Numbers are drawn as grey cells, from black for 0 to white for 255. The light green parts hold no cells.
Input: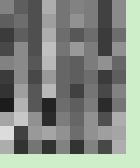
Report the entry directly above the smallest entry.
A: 51
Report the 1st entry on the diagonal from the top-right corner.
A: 138
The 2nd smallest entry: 35
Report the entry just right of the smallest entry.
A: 179
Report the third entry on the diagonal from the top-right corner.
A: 109
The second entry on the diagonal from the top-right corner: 65
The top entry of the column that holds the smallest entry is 130
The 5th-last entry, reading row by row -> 130
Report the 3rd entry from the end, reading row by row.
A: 130
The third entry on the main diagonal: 79
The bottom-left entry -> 173
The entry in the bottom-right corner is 173
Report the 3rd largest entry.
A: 191
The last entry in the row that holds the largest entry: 165
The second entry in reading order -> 94
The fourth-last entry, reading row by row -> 51
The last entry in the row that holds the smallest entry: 117
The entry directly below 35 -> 43
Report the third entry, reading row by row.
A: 79
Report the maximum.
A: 220
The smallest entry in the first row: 65
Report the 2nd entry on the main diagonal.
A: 109
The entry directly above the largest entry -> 165
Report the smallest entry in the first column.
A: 28
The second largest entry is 199
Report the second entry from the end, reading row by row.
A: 72

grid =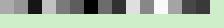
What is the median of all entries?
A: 122
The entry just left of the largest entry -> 135
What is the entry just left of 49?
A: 108

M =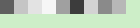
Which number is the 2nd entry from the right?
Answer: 138
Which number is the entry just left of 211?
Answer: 60
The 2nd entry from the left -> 197

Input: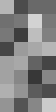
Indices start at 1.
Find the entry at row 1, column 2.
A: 76
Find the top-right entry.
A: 105
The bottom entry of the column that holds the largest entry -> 135
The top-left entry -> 182
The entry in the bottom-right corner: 203
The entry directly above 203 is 76
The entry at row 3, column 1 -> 120
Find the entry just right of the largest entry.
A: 120
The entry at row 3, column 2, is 61
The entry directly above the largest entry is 105
